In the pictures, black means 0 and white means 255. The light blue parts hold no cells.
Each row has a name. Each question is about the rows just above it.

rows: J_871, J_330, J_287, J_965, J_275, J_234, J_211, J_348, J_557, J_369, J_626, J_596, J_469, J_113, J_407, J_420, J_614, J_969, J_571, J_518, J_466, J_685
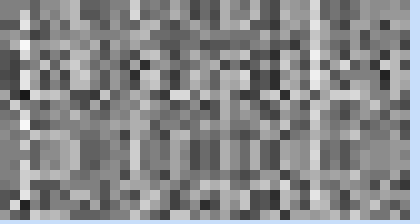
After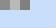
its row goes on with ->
[196  97  85 196 140 116 128 152  85 107 128 116  74]
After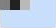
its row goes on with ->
[175]
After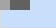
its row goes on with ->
[ 97 107 128 128 196 140  97  65 196 196 116 164 128 164  97  65  85 164
 185  55 164 164 152 164 185 128 205 152 116 116 175  85]
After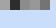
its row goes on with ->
[ 97 116 152 175  65 116  65  97 164  97 205 128  74 205  85 164 216  85
 128  55 205 185  74]
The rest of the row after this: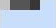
[152 164 128 228 164  97  65 164 164 128  55 175 164]
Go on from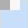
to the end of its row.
[140 152 164 185 152 128 175  74 164 128 164 128 128  85  85 116 116  74
  85  85 107  97 128 140  85  97  55 128 205 140 107  85 152  85 116 128
 140  65]

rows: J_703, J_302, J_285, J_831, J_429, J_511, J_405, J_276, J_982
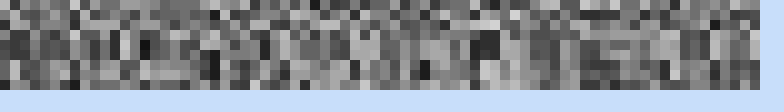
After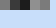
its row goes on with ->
[ 69 111 168  99  47 156 156 132 144 168 168  58 144 111 132  87 168  69
  28 123 132 123 111  87 198 186 132 168 144 144 111  87 132 156  87  99
  78  87 144 123 132  99  47 198 111 144 123  47 123  87 111  78]
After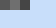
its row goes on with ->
[132  87  47  47  58  58 123 123  47  99  58 123 132 111 144  99 132  58
  69  78]

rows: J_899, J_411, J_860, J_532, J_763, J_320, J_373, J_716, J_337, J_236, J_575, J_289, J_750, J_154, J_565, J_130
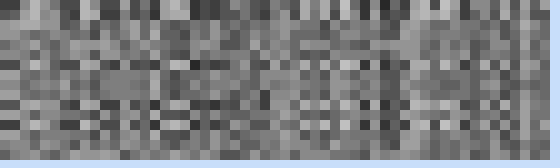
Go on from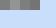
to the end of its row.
[ 96  96 137 148 137  84  84 105 159 105 137 126 105 148 137 137 105 116
  96  84 148 137 148 148 148 116  96 137 105 126  84  96 137 137  96 159
  96 126]
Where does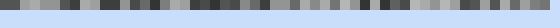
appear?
J_575
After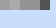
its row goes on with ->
[ 62 170 159  62  62 148  74 105  52 126 170 159  62  74  52  84  74 137
 105  62 148 148 105 170 137 170 116 182 148  52 170  52  96  74 182 170
 148 182 159  74  84 159  84 170 105 159 126 116]
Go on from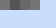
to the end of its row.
[126 126 159 137  84 116  84 105 126 116 116 116  84  84 148 159 137 105
 116 137 126  96 105 137  74 116 159 116 116]
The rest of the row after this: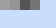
[137 116 126 159 137 116 148 126  84  84 105 148 105 126 137  96 137 137
 137 116 116 105  84 148 126 137 148 137 116  96 116 105 137  84  96 148
 137  96 148  96 116]
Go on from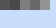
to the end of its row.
[116  84 105 116 126 126 159 137  84 116  84 105 126 116 116 116  84  84
 148 159 137 105 116 137 126  96 105 137  74 116 159 116 116]
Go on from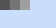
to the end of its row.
[116 116]

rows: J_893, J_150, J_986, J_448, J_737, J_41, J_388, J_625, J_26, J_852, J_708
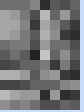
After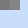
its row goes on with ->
[111  78  78 100  90]
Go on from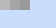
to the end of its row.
[153  45 153  45  57]

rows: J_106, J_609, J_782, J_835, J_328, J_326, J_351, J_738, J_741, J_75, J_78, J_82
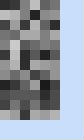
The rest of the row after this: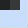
[ 98 157  26  66]
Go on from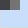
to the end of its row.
[ 76 116  66  76]
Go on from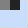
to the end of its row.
[139 148]
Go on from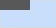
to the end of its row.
[45 76]
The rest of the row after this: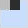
[88 35 88]
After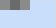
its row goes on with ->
[ 66  98 148]
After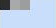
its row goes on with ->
[148]

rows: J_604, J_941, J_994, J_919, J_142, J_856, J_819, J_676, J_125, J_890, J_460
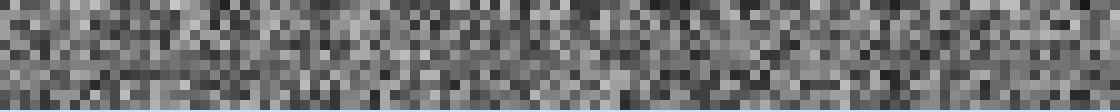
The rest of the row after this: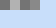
[ 74 128 105 137 147  74 147 158  74  63 105  74  95 105  85 137  95 116
 158  95  85  95 158  74 105  85 137 116 116 158  95  63 137 116  95 137
 128 128 116 137  74 137 128  95 105  63  95 116  95 158  85 147 105 158
 116  74  43  74 137  54 116 158  85 168 168 147 178 168 147 147 105  85
 137 147]
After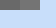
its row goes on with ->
[105 116 116 105 116]
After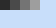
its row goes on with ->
[ 63 158  95  95  63  85 116  63 147  95  74  85 158 178 105 168 137  74
 168  63 128  43 168 105  85 116 137 128  74  74 137 168  85 105 147 105
 137 147 137 137 178  54 158 137  85  95 158 147 116 105  85  54 128 116
 128  95 128 158  63  43 187 105  85 137 158]
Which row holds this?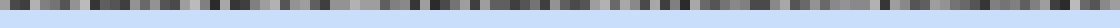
J_994

